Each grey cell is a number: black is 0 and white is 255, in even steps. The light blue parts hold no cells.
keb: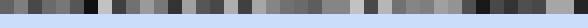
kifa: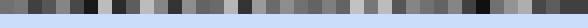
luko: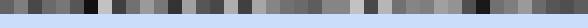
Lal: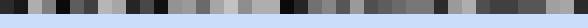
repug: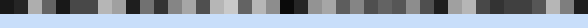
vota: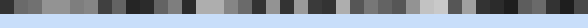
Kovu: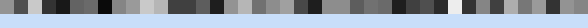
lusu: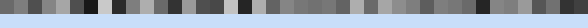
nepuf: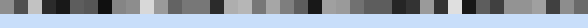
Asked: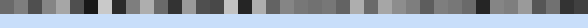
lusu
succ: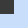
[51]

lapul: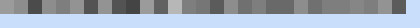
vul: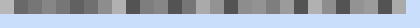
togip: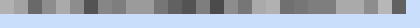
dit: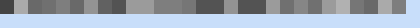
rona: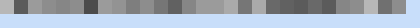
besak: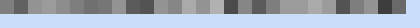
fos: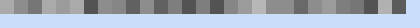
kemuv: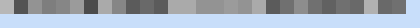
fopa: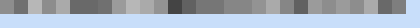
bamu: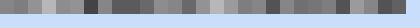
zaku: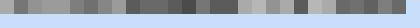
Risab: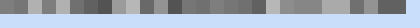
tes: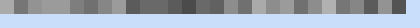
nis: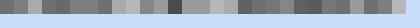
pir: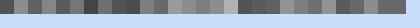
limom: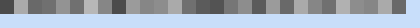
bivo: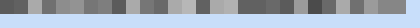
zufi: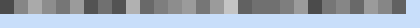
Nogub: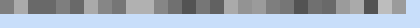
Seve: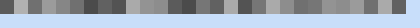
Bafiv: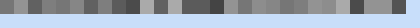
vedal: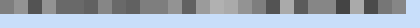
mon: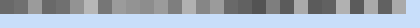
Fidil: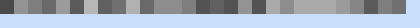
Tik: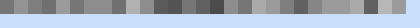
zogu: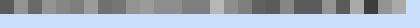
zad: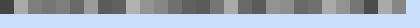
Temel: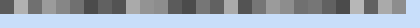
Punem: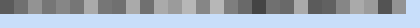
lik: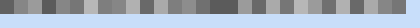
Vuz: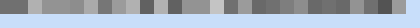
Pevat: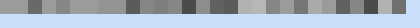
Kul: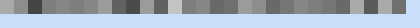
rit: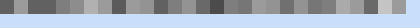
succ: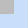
[155]
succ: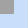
[105]
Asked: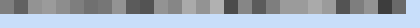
besak

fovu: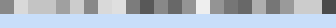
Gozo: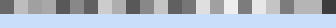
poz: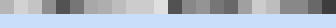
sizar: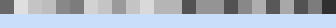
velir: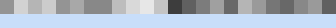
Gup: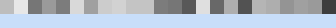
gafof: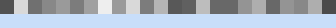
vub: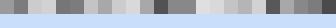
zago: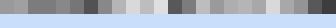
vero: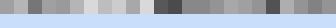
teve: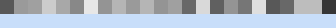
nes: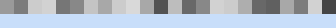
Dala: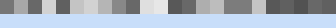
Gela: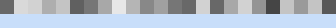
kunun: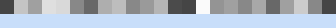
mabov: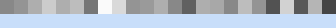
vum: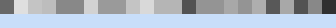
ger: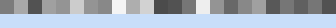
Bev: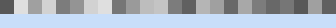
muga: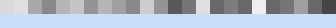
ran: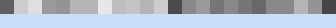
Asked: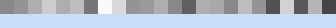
mabov
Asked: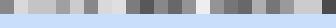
fovu
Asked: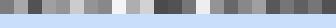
ger
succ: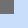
[136]
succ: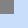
[148]
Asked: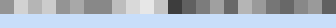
velir
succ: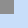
[82]

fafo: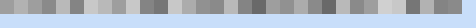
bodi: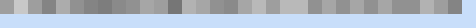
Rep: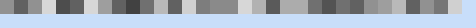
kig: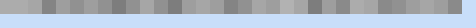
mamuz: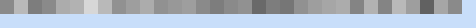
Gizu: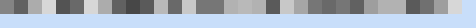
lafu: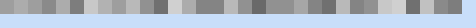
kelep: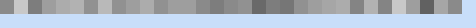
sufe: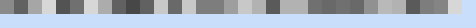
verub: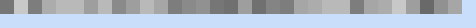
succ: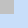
[138]
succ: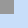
[158]
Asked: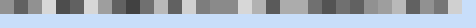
Rep

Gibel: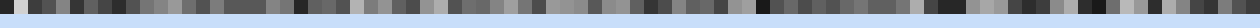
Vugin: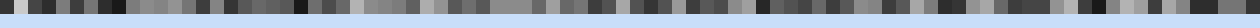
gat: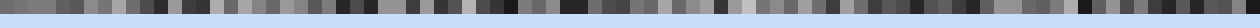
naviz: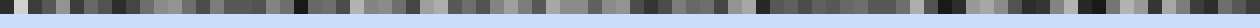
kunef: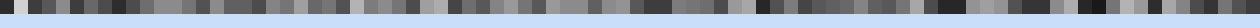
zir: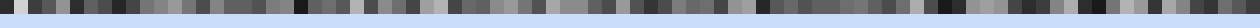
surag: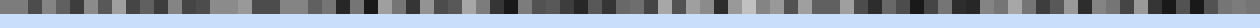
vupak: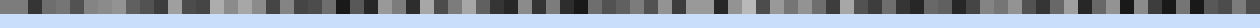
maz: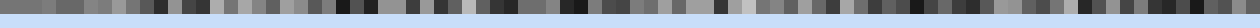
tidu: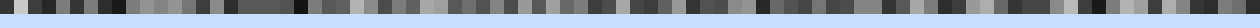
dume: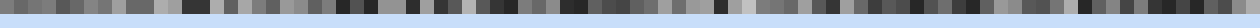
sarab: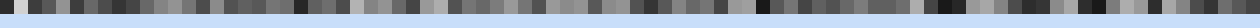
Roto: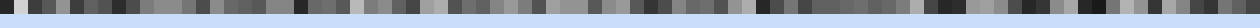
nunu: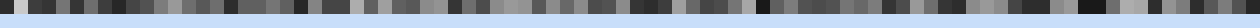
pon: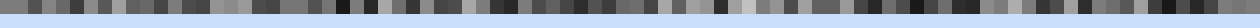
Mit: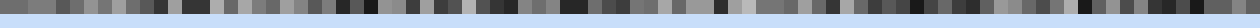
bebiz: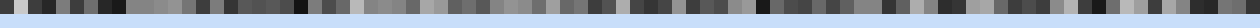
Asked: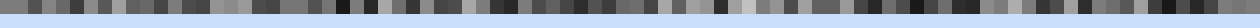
pon
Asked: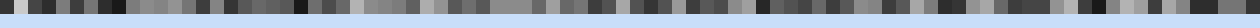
Vugin
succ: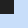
[147]
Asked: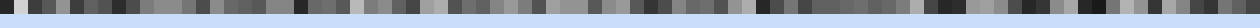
Roto
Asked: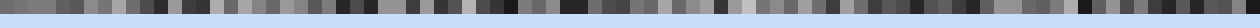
gat
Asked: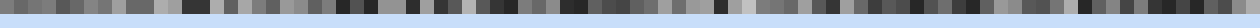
dume

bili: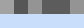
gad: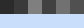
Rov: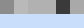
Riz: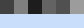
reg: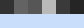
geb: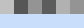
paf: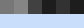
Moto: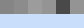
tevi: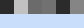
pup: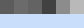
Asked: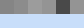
Moto
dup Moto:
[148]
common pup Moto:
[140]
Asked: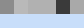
Rov
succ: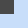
[148]
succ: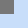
[133]
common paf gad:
[65]

